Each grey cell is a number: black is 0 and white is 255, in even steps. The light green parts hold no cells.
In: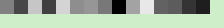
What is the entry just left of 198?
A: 71
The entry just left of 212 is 64

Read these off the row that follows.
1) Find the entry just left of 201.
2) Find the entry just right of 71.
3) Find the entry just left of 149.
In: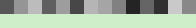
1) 48
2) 181
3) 87

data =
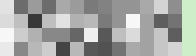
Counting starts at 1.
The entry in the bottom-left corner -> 233
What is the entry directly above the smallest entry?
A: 155
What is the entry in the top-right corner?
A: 142
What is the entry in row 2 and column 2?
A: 191
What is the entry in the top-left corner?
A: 226
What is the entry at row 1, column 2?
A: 108
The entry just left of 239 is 102
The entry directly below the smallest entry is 177
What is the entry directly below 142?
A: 115
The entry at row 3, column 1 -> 247

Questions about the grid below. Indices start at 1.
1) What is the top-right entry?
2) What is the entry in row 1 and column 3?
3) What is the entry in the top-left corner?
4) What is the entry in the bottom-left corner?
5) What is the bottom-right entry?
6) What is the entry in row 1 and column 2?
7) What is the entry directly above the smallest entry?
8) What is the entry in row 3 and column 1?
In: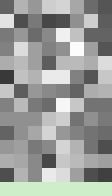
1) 85
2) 151
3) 99
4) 78
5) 64
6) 179
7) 173
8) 121

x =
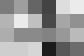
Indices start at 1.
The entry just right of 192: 73
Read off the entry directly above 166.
221
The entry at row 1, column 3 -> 101
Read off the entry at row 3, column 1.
173
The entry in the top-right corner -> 235
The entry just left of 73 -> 192
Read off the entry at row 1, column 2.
158

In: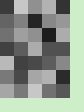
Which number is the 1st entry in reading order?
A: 59
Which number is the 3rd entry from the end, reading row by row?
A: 199
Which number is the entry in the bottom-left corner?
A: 166
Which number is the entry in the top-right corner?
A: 51
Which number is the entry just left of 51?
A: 178
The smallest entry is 29
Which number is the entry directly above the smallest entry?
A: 136
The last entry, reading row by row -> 87
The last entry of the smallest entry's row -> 172
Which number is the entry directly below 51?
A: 151

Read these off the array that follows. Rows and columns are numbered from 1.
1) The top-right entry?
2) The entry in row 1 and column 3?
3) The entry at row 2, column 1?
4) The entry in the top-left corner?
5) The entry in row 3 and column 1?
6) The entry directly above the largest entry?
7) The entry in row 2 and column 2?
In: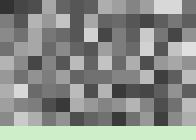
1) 119
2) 78
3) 125
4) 50
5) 138
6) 146
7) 86
